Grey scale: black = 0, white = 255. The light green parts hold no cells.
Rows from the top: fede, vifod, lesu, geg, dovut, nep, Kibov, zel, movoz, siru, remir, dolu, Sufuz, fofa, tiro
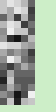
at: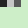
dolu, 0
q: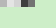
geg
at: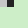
tiro, 1
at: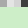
vifod, 1

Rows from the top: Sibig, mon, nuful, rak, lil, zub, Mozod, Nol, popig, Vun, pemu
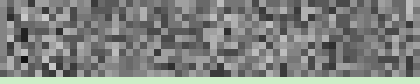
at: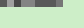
mon, 8
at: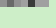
Nol, 18
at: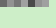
popig, 10
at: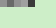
Nol, 18
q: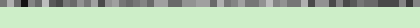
popig
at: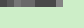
popig, 49

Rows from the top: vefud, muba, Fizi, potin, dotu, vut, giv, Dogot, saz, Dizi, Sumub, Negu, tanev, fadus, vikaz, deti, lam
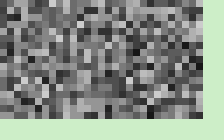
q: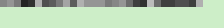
vikaz
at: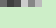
vefud, 4

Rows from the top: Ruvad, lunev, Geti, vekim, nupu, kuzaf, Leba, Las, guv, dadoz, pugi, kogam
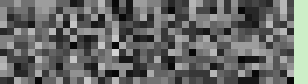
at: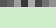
kuzaf, 34
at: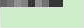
nupu, 19
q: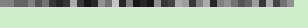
kuzaf
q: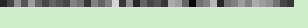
Las
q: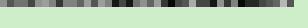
lunev
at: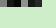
pugi, 14
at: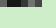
guv, 16

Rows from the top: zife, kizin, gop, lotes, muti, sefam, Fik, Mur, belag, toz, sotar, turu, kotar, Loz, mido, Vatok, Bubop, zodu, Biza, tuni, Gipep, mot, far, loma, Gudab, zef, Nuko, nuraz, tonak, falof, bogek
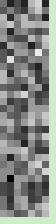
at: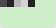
zife, 2
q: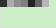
Fik

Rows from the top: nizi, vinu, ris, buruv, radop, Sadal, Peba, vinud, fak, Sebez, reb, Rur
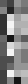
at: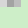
ris, 1
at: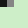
Sadal, 1
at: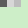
Peba, 0
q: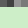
nizi
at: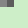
Sadal, 2

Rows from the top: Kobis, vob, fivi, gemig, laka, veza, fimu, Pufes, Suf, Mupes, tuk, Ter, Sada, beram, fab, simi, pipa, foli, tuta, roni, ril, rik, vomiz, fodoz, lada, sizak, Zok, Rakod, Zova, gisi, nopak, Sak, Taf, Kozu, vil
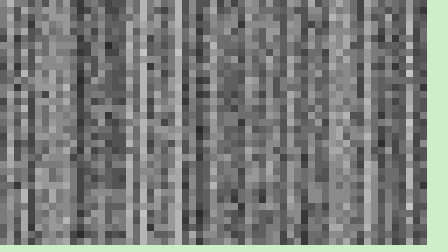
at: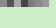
Sak, 1
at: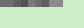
ril, 31
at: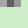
laka, 18
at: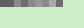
ril, 42
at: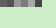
veza, 16
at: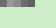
Mupes, 28
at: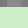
gisi, 7

